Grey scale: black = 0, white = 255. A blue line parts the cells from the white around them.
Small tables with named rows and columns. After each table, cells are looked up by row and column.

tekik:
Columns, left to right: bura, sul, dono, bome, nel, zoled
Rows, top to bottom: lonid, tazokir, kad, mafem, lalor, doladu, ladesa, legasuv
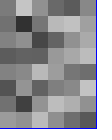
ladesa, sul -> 64
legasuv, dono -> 187
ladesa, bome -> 189
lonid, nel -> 91
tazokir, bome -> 185
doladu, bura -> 83
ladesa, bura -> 113
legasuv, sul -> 145
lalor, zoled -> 110
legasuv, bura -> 155
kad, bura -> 130
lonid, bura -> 123
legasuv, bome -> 143
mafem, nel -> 168
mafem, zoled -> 188
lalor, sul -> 137
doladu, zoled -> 195
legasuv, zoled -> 88
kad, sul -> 144

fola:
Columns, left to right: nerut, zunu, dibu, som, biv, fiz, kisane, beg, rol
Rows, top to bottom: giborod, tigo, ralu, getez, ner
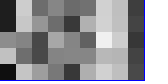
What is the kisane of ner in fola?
209
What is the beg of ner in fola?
191
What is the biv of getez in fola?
134
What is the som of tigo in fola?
109
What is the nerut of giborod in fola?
30
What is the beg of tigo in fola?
192
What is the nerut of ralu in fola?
141
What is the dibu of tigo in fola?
150
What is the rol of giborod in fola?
62
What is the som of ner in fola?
120
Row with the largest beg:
ralu

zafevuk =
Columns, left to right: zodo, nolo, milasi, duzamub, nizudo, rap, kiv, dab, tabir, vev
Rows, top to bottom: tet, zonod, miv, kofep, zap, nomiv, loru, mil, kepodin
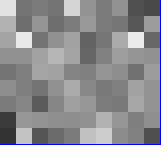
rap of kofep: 102
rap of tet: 147
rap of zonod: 153
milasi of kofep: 162
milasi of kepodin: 86
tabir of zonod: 87
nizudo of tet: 213

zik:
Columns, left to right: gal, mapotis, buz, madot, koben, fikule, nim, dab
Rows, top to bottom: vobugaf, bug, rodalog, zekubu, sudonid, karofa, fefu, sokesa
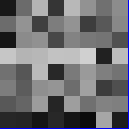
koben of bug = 147
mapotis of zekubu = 180
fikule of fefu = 112
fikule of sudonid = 154
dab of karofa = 79
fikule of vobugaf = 146
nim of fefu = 130
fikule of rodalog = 120
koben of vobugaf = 184
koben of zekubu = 193
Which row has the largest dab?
zekubu

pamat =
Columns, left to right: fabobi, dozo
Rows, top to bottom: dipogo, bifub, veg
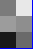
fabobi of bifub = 156
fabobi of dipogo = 123
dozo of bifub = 142
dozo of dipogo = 232
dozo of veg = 106
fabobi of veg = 25

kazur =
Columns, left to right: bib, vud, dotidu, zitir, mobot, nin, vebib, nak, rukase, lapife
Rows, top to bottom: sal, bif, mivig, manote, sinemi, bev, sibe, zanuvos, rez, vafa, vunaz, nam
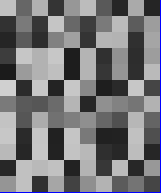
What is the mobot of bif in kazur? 104
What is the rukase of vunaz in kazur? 39
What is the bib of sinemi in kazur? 27
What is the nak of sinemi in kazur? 149
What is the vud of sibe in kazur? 90
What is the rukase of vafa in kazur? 189
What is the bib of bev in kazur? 208
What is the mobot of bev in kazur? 199
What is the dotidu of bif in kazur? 54
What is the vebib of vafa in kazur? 47
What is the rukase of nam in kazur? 116
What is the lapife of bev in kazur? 69
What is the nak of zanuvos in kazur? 80
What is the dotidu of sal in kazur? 177
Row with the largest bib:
bev

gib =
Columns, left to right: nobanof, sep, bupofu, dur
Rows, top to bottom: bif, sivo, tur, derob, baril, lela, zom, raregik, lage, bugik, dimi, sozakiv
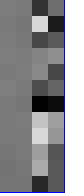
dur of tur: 90
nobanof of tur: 124
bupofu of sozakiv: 40
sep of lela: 122
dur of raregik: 159
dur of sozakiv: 89
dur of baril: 71
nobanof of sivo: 122
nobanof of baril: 122
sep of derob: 124
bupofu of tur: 71
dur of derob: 143
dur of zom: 12
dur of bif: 110
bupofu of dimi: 171
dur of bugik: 85
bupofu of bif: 51

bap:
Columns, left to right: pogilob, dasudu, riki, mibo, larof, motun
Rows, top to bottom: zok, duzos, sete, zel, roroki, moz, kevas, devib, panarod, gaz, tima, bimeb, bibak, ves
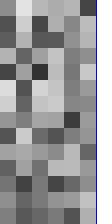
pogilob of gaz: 162
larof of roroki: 119
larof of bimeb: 104
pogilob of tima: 97
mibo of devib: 162
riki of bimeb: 121
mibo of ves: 122
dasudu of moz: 83
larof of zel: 126
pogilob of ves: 127
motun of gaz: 102
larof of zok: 181
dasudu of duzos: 206
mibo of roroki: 188
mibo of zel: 195
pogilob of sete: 93
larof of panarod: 126
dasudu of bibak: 101
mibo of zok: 172

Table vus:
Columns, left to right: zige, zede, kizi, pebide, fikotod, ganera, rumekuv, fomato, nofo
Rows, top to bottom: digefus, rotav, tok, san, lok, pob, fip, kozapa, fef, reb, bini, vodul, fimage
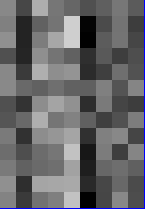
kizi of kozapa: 175
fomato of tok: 116
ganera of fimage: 1
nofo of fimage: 77
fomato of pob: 84
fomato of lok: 111
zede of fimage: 58

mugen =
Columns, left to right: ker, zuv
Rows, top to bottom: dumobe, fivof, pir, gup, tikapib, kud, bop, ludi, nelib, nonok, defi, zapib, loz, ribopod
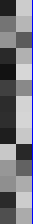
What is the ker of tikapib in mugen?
18
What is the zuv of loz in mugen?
205
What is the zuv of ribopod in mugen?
171
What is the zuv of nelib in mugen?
200
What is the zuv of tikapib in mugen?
215
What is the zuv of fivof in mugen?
182
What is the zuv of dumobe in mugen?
204
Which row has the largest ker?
nonok

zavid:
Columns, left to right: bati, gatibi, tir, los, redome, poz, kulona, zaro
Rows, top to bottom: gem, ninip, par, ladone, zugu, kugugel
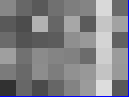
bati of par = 107
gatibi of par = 83
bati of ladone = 159
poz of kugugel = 155
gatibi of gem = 103
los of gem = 112
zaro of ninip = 162
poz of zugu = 152
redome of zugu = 145
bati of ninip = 89
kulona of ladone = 206
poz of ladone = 108
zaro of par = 97
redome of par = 143
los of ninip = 102
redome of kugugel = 131
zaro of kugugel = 89

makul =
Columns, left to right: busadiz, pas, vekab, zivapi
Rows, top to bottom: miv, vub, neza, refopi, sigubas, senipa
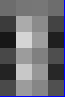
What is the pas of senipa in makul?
156
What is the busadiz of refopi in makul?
72
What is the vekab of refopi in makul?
128
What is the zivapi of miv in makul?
109
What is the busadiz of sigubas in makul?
35
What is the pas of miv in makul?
118
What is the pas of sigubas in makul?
200
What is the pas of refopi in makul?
156
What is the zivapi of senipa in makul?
80
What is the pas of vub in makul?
171
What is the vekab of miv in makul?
119
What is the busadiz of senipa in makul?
74
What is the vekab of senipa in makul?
134
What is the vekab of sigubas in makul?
151
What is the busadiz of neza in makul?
23
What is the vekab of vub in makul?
139
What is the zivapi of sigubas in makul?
39

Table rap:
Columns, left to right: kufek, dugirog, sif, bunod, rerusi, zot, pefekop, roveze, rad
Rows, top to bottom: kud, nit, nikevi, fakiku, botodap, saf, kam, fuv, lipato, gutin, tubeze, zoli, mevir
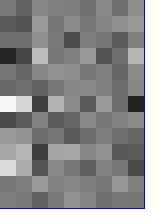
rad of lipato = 102
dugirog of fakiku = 70
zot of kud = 112
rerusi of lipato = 90
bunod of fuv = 93
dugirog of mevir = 122
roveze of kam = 108
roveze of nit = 143
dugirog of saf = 111
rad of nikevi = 128
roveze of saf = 107
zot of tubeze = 95
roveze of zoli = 151
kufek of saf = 103
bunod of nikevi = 121
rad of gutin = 93
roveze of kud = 110
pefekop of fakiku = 82
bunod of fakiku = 118
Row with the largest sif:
fakiku

